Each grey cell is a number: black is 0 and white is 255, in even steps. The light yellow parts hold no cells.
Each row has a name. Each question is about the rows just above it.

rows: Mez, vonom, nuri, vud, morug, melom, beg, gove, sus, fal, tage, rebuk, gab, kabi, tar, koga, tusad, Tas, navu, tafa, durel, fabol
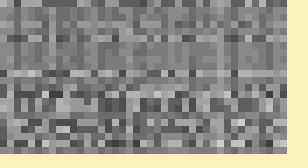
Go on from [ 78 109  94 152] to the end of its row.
[ 94  94 152  78 164 164  94 109 152 152  94  94 109 152 178 124 152]
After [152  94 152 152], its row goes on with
[94]
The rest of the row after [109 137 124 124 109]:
[137 137 124 109 124 109 124 137 124 109 137 152 137 109 124 137 124]
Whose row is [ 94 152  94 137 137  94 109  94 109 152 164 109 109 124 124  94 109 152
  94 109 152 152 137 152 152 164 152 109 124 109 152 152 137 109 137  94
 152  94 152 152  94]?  gab

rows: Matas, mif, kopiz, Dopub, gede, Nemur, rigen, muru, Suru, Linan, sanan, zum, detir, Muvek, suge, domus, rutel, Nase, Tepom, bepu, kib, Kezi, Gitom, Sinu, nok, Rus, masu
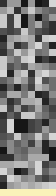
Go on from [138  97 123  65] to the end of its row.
[153  36 111]
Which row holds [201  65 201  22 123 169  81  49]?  Dopub
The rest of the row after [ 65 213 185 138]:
[153  97  65  97]
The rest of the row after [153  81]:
[213  81 111]

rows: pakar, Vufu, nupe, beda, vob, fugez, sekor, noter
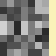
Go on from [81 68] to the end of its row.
[125  94 182 182]
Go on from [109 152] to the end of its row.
[ 94 109  54 182 167]
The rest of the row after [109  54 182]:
[167]

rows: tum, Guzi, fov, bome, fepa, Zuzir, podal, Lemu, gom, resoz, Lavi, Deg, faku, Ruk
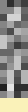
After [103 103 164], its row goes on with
[149]
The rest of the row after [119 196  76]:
[180]
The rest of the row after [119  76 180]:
[164]
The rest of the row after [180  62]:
[133]
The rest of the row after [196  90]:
[180]

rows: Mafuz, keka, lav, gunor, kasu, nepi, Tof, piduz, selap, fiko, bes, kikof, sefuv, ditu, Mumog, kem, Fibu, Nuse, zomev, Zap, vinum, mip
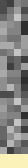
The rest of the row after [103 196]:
[115]
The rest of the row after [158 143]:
[131  47]

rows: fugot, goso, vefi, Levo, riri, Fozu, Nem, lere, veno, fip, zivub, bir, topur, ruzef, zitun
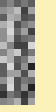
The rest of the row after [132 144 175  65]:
[160]
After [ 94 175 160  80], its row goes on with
[94]
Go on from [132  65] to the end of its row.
[ 65 214]

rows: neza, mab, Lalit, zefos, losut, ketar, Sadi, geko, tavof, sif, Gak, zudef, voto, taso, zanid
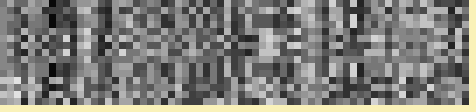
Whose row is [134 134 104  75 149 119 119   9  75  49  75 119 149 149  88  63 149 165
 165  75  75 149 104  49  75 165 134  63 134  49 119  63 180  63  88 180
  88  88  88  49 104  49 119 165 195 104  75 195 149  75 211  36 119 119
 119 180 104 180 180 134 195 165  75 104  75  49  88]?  sif
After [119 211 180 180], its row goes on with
[ 63  75 165 119 149  63  88 119 134  88 134  63 211 165  88 134 119 149
 165 165  88  75 119 104 180  49]

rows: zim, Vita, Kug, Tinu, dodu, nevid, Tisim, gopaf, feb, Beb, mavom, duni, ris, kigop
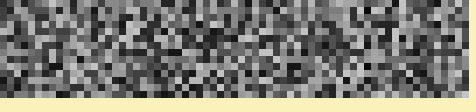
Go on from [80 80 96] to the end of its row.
[165 181 153  80  80 165  96 110  36 181  64  96 195 181  48  64  36 181
 181  96 181  64  48 165  36  36  64  48  22 181 195 165  48  36  48  80
 181  80  64  80  96  64  80  64 125  80 181  48 153  36  36 195  22 153
  80  36  96 110  48  22 181  80]
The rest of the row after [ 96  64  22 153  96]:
[80 48]
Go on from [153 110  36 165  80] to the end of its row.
[165  48  80 181  96  22 153  64  36 125  48  96 181  96 181  80  96 153
 181 165 165 137  80  96 125 153  22 195  96  80  96  48  22 153  96 195
 110]
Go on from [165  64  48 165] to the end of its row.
[125 165  48  80  36  64  36  96 165  96 110  64  96  36 137  64 165  96
 195  64  96  64  22  80  48  36 165 195  22 137  64  96 165 110 181  48
  64  80 195  80 125 165  48]
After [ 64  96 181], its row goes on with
[137  36  96 195 125  36 181 195  36  48 110  22 181  64  22  96  96  80
  22  36 125  96  48 153  64 195 181 110 125  96 137 195  48 153 137  48
  64 165 181 153 137 125 181  36 195 153 137 110 137 110  96 181 137 181
  80]
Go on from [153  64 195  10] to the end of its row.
[125  48  64 125 181  64  48  64 110 137  64 137 110 137]

